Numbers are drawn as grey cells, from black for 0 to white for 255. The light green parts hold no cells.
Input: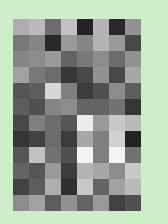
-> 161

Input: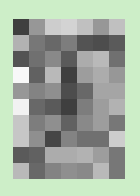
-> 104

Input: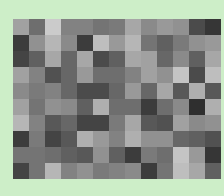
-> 116

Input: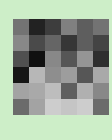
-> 163

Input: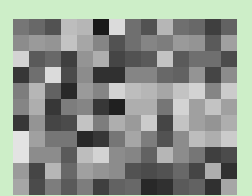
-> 75

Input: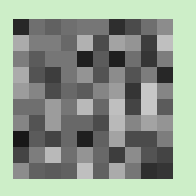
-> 97

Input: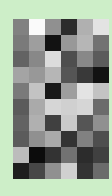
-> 71

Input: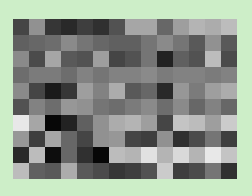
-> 96
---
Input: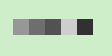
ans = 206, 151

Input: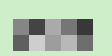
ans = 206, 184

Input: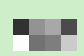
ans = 253, 203

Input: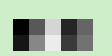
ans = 236, 213

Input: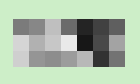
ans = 233, 213

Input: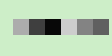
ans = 205, 172
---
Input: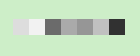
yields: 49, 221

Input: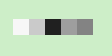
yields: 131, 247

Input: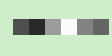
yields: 101, 79

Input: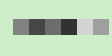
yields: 159, 130

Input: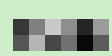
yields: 155, 85

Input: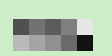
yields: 231, 186

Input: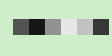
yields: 55, 83
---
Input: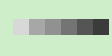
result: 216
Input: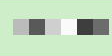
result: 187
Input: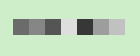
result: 107
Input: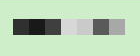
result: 48
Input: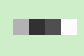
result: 178
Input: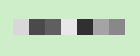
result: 216
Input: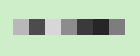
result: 184
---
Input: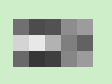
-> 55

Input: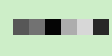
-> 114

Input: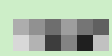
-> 179

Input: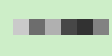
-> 109

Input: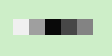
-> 159

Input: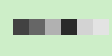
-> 102

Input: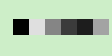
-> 223

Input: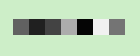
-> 32

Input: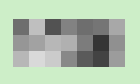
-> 217
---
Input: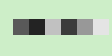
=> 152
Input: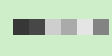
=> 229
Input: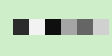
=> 101
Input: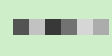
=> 214
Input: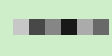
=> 171
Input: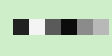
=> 139
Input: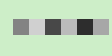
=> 45
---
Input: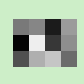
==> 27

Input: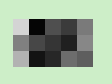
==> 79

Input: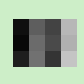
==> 67

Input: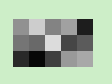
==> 131

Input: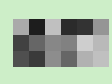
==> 192

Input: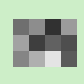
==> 49

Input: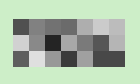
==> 114

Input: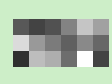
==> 81
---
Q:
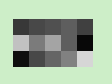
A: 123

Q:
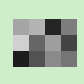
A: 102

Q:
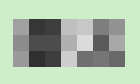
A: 76

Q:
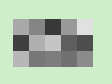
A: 176

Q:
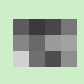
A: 105

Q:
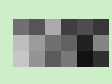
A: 155

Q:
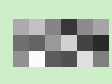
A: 100

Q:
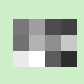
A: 178

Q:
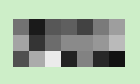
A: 52
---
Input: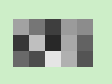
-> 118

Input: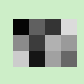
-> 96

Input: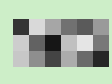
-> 217

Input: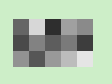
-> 215

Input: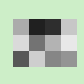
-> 32

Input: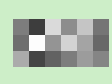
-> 61

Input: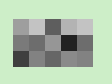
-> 195

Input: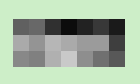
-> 104

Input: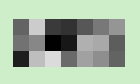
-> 204
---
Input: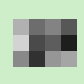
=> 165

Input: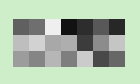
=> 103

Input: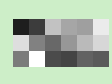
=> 90

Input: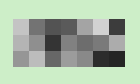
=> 37

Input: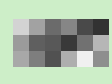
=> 142

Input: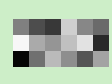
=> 163

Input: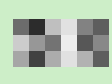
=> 94

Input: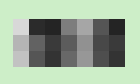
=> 51
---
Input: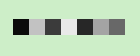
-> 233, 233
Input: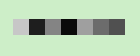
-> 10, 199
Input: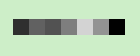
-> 126, 211
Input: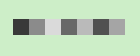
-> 104, 218
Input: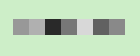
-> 119, 216
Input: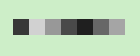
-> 73, 209
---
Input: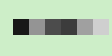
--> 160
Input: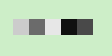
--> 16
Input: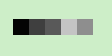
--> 196
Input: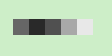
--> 168
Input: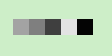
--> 227
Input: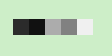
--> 129
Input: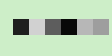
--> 183
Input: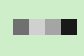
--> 165
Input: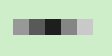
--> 133
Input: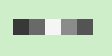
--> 139
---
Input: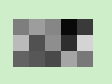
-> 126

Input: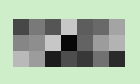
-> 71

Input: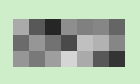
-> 170

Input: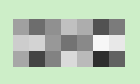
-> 160

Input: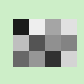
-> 27

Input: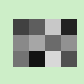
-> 65

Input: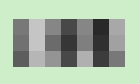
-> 120

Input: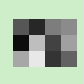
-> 86
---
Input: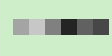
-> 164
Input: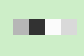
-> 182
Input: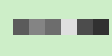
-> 91
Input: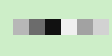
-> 183
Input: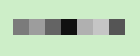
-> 123
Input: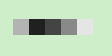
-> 179
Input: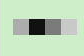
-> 172
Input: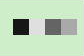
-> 23
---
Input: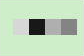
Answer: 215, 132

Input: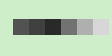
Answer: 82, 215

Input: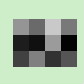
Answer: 149, 85

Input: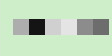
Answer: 173, 109

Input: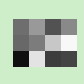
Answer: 110, 68

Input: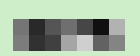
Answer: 117, 132

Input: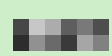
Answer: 71, 129

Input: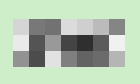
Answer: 213, 181

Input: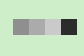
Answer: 143, 44
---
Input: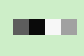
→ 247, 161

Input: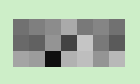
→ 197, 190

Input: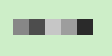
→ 198, 157

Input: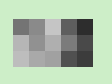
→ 197, 189

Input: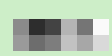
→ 250, 217

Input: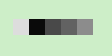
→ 221, 140
